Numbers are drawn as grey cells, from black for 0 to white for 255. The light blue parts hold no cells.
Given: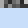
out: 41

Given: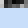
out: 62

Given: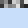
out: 52

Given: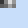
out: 222

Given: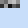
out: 176

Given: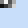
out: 85

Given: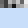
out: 185

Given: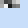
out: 82
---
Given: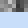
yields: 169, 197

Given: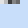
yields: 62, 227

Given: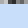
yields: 44, 200

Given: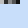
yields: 136, 190

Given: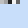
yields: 35, 243

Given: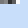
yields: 49, 251

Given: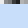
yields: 59, 235

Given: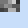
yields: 132, 205
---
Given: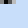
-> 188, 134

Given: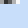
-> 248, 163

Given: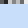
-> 236, 92

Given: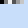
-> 198, 2

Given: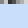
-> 214, 133

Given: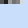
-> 217, 84

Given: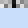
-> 166, 235
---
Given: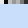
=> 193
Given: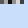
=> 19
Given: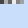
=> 101
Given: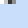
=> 57
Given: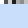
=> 210
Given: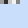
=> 201
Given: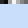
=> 163
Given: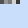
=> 122
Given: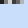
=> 210
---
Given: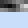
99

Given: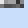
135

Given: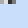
120

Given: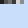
141

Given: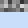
95

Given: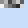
95
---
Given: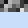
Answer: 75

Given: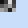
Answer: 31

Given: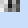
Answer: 104

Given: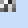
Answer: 201

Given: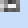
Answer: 102

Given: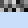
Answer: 146

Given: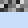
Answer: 145

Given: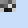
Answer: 31
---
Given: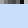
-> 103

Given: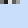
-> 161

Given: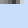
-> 118

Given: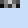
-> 79

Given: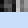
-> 183

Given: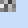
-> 231
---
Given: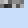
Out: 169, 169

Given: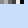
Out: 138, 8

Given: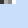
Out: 55, 251

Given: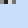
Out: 145, 115

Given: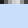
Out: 26, 69

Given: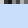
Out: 206, 108

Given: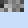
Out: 66, 53

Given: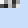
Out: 244, 228

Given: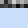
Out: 165, 28
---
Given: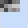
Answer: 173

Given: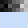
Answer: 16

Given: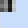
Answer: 82

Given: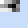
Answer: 236

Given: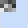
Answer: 232

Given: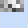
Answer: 171

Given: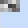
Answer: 175

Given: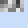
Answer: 185
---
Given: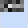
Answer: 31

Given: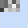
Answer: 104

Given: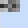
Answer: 88

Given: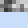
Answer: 95

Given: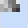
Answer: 201

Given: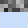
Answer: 174

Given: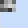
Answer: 182

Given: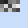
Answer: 220

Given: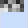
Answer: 192
